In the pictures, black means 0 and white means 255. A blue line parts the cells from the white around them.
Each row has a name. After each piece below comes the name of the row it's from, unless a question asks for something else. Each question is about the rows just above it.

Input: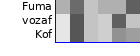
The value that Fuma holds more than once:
[176]
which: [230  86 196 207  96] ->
vozaf
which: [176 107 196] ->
Fuma
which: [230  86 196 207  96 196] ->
vozaf
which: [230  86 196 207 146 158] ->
Kof
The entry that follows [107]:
[196]

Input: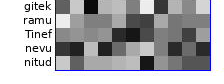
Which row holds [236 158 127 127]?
ramu
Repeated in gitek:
[180]

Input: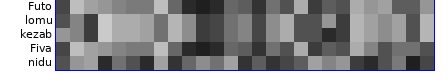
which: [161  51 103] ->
nidu
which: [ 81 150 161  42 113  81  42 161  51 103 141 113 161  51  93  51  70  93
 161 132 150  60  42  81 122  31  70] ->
nidu

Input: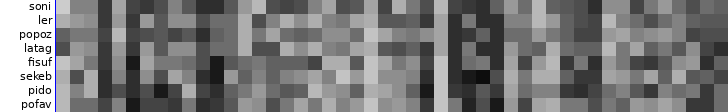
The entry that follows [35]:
[78]
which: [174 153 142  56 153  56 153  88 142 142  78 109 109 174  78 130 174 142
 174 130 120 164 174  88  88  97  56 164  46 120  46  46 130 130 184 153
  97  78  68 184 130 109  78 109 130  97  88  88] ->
ler
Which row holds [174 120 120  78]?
pofav
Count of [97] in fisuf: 4

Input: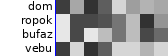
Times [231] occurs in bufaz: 2
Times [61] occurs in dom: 1
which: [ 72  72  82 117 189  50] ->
ropok
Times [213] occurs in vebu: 4
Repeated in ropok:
[72]
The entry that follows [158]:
[179]

